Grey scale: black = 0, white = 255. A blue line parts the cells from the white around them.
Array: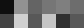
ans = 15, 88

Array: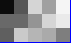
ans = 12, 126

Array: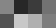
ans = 134, 125

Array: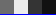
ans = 108, 17

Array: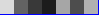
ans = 219, 177

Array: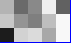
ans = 180, 248

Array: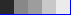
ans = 41, 235
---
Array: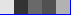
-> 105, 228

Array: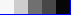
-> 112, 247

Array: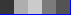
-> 203, 203

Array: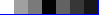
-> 3, 254

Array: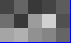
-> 156, 208

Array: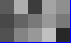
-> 121, 192

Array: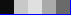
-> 224, 224

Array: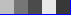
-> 75, 232

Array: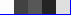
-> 87, 253
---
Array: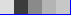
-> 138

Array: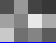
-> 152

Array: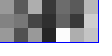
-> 108

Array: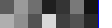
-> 52

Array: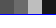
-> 107

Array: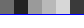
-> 185

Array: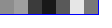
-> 89

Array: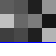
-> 84

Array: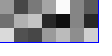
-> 250
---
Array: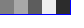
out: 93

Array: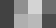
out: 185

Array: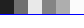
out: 233

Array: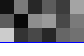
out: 72

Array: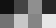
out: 133

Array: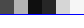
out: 15
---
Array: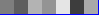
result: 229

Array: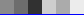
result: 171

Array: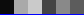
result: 137

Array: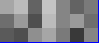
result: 133

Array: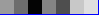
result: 78

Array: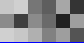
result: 167
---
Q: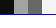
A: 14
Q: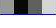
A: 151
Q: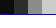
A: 13
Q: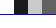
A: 253
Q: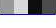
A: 153
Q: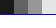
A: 26
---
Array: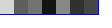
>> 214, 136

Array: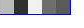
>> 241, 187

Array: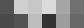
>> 219, 208

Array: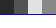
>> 226, 136

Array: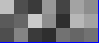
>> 202, 192

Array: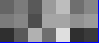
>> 223, 189

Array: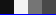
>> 243, 117

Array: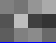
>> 190, 170
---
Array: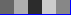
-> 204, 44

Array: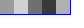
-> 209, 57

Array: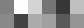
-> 254, 55

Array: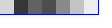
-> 236, 54

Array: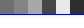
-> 233, 46

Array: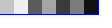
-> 239, 17

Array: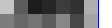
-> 197, 28
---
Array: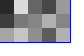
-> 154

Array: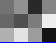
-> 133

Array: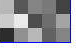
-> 66

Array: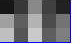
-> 33

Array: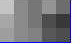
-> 109

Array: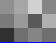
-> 133

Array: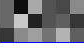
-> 138
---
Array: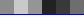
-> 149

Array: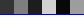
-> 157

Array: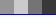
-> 148

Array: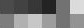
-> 199

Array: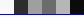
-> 182

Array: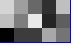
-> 212

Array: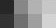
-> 199
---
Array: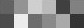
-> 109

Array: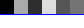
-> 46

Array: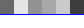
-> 146

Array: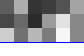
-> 183

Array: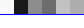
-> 140

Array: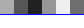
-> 33
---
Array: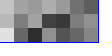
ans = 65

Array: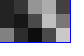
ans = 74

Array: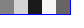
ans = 26

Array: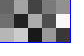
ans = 172

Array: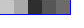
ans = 46

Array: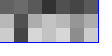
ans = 195

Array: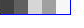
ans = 214

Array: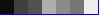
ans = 174

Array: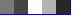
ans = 252
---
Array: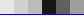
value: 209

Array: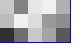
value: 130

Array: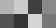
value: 203

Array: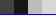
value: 23

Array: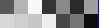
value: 180

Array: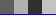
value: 176

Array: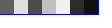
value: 222

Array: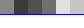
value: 59

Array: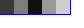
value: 125
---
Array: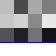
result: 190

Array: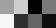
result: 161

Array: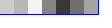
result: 204

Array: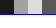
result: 26

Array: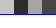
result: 197

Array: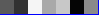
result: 90

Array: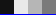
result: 18
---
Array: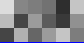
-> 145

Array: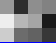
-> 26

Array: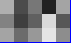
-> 87

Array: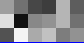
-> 113

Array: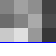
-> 76

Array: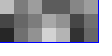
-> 112

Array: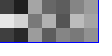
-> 165

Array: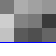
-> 58
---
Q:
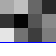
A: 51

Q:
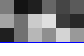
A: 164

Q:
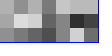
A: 166

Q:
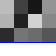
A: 178

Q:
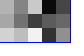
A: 167

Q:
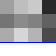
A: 117

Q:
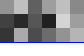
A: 65
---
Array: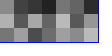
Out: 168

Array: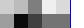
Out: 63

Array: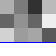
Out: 101

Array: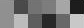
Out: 94

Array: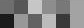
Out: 98

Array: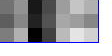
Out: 34

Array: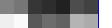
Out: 88

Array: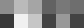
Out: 198

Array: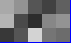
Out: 44
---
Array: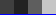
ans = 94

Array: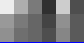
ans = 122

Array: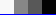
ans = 88

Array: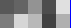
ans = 147

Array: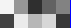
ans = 47

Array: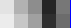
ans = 141

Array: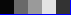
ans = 154

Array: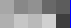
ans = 145

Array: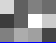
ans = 128

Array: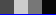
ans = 119
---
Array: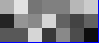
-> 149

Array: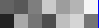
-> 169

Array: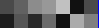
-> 85

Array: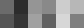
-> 53

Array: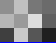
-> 154

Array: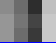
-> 117
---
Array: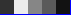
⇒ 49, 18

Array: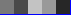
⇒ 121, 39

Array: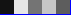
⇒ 18, 93

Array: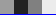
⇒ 157, 236

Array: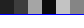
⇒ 33, 133

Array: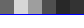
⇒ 103, 51

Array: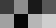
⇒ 59, 206

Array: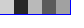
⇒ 208, 161
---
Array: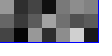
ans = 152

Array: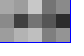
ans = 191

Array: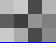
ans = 73

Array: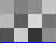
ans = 52

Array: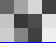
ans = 65

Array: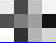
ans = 180
